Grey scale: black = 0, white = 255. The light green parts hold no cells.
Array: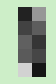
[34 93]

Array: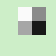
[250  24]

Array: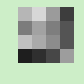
[182 162 140 157]

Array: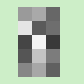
[154  90  57]

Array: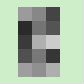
[155 116 204]

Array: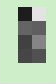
[29 95]

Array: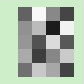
[ 98 187 219 202]

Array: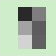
[41 93]
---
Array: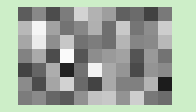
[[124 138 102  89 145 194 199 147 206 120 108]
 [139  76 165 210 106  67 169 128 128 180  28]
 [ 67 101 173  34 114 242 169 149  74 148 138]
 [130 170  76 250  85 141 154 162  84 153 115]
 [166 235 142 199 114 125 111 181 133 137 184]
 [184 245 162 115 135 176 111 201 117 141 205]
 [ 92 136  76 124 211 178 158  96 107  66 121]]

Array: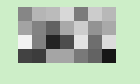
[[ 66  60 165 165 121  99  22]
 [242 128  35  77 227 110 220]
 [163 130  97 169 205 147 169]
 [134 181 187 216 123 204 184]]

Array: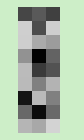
[[181 168 211]
 [104  12 105]
 [ 20 186 128]
 [186 128 179]
 [187  58  82]
 [146   2  99]
 [206 170 156]
 [207  76 206]
 [ 70  89  64]]

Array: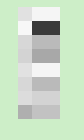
[[175 194 194]
 [220 211 211]
 [215 186 186]
 [225 245 245]
 [211 168 168]
 [215 186 186]
 [247  58  58]
 [225 245 245]]

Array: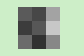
[[107  49 135]
 [ 60  87 199]
 [ 90  71 163]]

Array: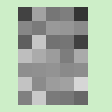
[[128 201 122 119 103]
 [195 139 156 161 214]
 [142 144 147 138 141]
 [190 171 156 125 170]
 [ 95 198 114 117  64]
 [135 122 153 150 139]
 [ 66 162 118 126  52]]

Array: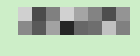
[[137  89 162  38 103 110 193 128]
 [208  75 128 209 165 131  78 148]]

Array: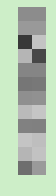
[[110 154]
 [181 194]
 [196 190]
 [129 128]
 [186 197]
 [143 145]
 [118 120]
 [133 133]
 [181  71]
 [ 56 195]
 [153 153]
 [140 140]]

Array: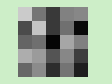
[[103 139  45 116  30]
 [173 155  84 135  61]
 [100 111   5 166 128]
 [ 75 196  57 112   9]
 [203 117  57 129 135]]
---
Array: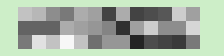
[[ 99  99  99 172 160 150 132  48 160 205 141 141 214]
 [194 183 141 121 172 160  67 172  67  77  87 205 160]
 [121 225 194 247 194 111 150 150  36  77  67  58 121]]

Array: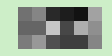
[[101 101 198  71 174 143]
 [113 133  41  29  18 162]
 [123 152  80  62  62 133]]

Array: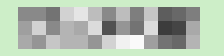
[[137 137 115 210 229 189 137 189 126 198  93 104 126]
 [169 149 198 180 180 149 210 241 250 159 115 104 180]
 [159 210 137 180 169 219  81 149 115 219  60  69 169]]

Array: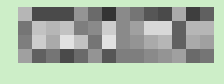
[[182  74  74  74 148 106  52 138 117  86  74 170  62  96]
 [160  96 117  74 106 148  86 126 126 138 148 160 106 117]
 [117 194 182 194 126 138 205 138 160 216 216  96 182 182]
 [126 205 170 225 194 117 225 138 148 170 182  96 170 160]]

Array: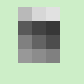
[[ 89  67  55]
 [128  99  77]
 [152 140 128]
 [185 215 225]]

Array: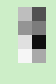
[[224  15]
 [190  81]
 [148 124]
 [246 169]]

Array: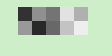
[[153  41 104 195 238]
 [ 50 144 116 226 176]]
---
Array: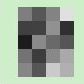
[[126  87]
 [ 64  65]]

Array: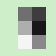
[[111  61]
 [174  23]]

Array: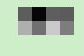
[[ 93   6]
 [175 112]]

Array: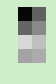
[[  6  97]
 [101 137]]

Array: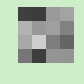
[[ 63  60]
 [178 152]]

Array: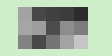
[[162  72]
 [165 157]]

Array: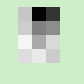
[[198   4]
 [205 128]]

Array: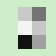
[[201 116]
 [244 198]]
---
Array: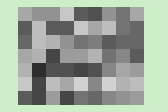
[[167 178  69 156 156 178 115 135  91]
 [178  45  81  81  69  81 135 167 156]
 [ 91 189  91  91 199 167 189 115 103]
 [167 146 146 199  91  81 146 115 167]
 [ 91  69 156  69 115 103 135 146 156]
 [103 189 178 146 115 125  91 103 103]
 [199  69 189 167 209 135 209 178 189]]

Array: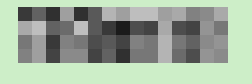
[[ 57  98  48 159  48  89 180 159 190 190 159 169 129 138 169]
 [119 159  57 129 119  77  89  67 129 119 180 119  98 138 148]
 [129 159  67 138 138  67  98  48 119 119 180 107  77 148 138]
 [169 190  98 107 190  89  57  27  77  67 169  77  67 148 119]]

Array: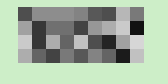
[[173 100  67 121  88 131 100  27 193]
 [161  55 112 112  67 151 173 202  18]
 [ 78 141 141 141 131  88  78 183 121]
 [202  55 173 100 193  78  36 161 214]]

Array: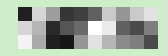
[[244 170  32  23 149 225 181 139 127  75]
 [214 181  42  85 106 255 235  96  75 127]
 [ 32 214 158  54  63  96 202 149 202 225]]

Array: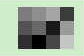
[[ 83 104  25 154]
 [ 47   2  71 197]
 [124 142 165  59]]

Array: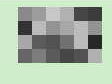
[[167  91  82 113 187  40]
 [102 125  91  70  82 176]
 [ 51 187 147 167 187 147]
 [137 156 199 176  70  60]]

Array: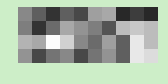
[[136  95  51  95  72 159 168  40  61  40]
 [126  51 107 168 147 126  84 188 200 188]
 [147  72 116 136  72 116 147  95 232 220]
 [179 168 252 209 136 107 159  95 232 188]]

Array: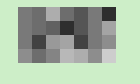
[[121 109  97  46  85 121 164]
 [141 109 132 184 173 141 205]
 [121  66 153 164  66 121 141]
 [121 109 173 109  85 121  46]]

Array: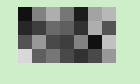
[[ 83 152  73  62 130  17 193]
 [ 39  62 106  95  50 174  83]
 [216  95 118  73  50  73 152]
 [ 17 130 174 118  28 163 184]]
